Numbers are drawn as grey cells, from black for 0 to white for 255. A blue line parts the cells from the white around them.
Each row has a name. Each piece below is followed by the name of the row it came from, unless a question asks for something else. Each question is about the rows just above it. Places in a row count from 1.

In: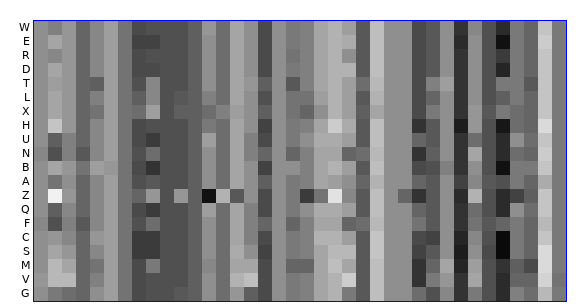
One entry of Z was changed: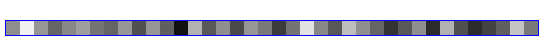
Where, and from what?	18, [143]
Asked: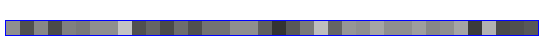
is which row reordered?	R

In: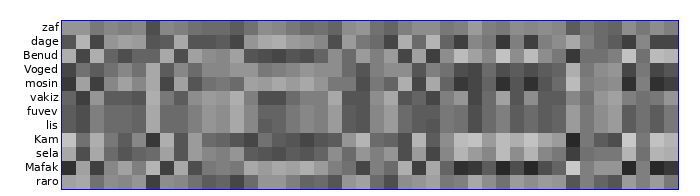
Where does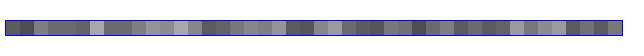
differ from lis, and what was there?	20, [155]
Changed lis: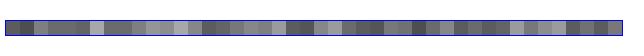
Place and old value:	32, [127]
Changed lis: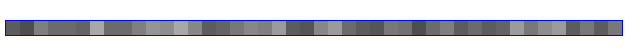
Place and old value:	42, [113]
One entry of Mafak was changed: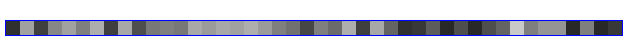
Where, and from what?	7, [180]
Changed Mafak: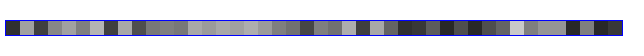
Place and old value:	24, [107]
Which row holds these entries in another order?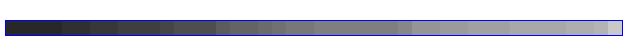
Mafak
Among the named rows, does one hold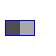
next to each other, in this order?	yes

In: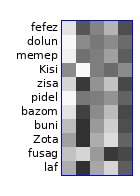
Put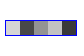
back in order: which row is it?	zisa
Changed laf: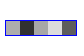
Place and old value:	4, [213]
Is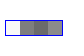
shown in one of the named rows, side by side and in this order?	yes
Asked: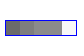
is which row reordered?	Kisi
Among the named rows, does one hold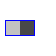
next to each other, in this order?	yes
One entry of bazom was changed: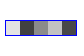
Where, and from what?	4, [188]
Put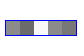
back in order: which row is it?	dolun

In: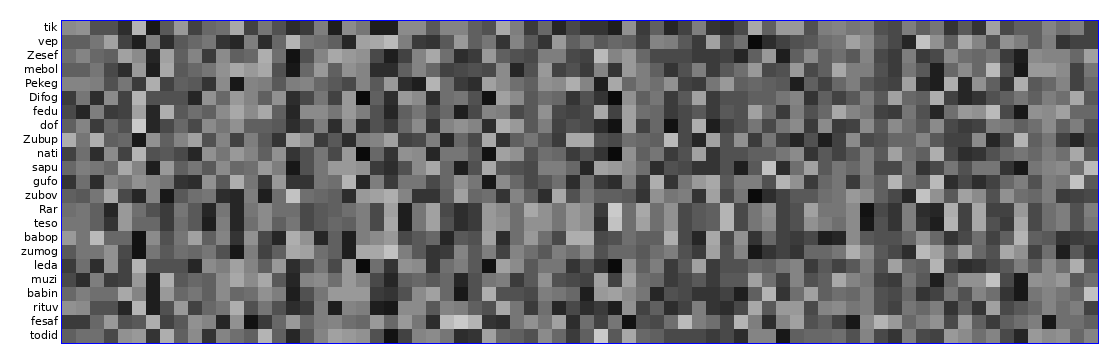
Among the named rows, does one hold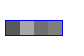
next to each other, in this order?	no
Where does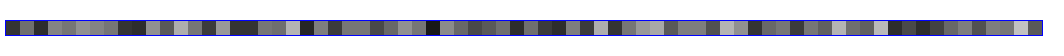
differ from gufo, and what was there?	54, [59]

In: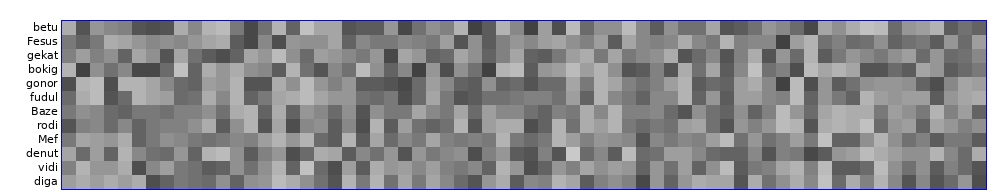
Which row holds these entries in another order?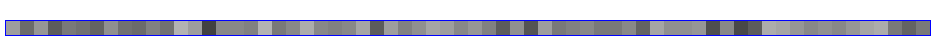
Fesus
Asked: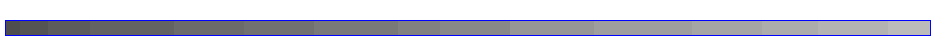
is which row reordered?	fudul
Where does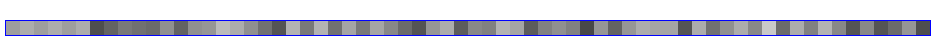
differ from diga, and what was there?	55, [193]
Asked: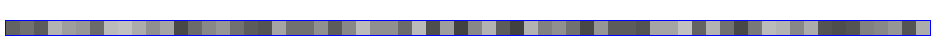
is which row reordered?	betu
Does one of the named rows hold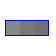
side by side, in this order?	yes
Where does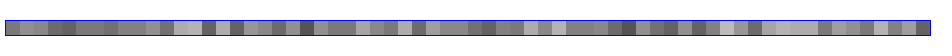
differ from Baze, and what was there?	29, [165]

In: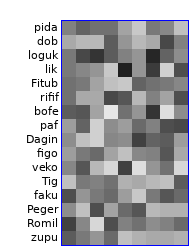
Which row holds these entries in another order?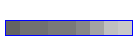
Fitub
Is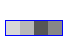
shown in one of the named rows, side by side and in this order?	no
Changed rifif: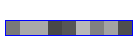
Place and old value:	1, [113]
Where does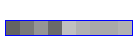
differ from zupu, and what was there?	1, [92]
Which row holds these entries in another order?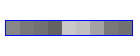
Fitub

